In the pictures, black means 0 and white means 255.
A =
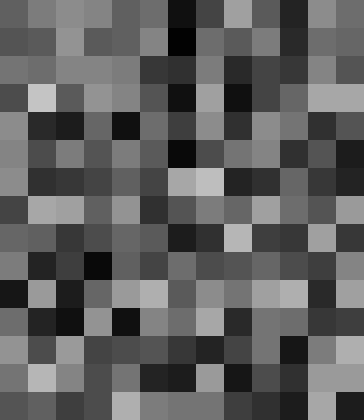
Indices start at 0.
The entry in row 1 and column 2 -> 147
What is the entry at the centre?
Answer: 84
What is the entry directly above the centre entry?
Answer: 167
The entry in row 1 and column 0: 84
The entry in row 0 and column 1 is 124
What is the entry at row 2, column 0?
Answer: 116
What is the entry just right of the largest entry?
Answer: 90
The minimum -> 2
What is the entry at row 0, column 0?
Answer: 96
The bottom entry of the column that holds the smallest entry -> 116
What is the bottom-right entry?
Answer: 28
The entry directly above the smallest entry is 16
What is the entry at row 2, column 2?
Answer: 132
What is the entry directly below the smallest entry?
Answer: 48
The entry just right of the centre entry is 124
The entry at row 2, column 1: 109
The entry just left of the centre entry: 48
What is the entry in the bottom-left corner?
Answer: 84
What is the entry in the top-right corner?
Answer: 109
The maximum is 196
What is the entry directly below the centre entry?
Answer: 28

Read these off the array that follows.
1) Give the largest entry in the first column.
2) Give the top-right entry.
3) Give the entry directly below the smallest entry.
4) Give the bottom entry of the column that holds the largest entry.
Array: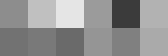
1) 141
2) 178
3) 128
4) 106

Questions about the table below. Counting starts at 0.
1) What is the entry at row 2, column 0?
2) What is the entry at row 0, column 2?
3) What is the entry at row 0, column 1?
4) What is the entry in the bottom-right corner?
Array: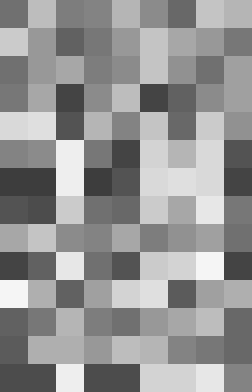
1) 112
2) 125
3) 189
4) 131

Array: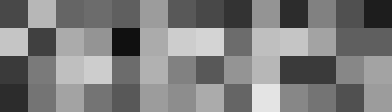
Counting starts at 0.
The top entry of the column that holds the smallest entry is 95
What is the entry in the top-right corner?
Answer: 29
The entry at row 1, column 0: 197
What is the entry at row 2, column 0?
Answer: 58
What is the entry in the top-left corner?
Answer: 72
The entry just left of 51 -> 72
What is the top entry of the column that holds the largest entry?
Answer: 148
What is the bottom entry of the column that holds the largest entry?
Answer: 228
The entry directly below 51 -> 108
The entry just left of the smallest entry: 148
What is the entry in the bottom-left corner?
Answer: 44
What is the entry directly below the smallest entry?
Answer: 108
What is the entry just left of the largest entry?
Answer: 101
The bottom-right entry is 156
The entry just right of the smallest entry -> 171
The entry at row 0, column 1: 183
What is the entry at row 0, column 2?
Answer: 101

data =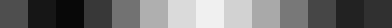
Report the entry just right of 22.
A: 8
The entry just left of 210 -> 240
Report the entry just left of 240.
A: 218

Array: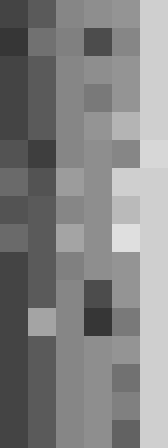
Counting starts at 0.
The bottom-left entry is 68
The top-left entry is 68
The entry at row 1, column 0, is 54
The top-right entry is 207
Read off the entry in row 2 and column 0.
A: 68
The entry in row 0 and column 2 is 134
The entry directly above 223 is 186
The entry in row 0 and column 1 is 90
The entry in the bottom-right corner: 207
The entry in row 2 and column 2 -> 134
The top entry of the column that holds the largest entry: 148
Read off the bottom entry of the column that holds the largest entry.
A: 98
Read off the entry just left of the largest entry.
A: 142

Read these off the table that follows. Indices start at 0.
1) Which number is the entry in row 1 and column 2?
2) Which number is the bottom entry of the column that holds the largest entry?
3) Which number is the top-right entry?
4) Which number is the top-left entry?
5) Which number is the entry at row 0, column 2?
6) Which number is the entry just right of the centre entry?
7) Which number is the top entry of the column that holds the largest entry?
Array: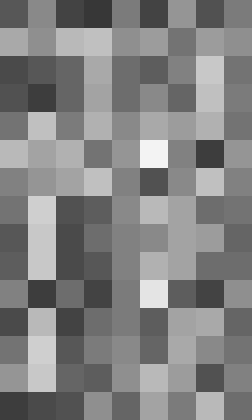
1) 185
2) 163
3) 123
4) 87
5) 67
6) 185
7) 67
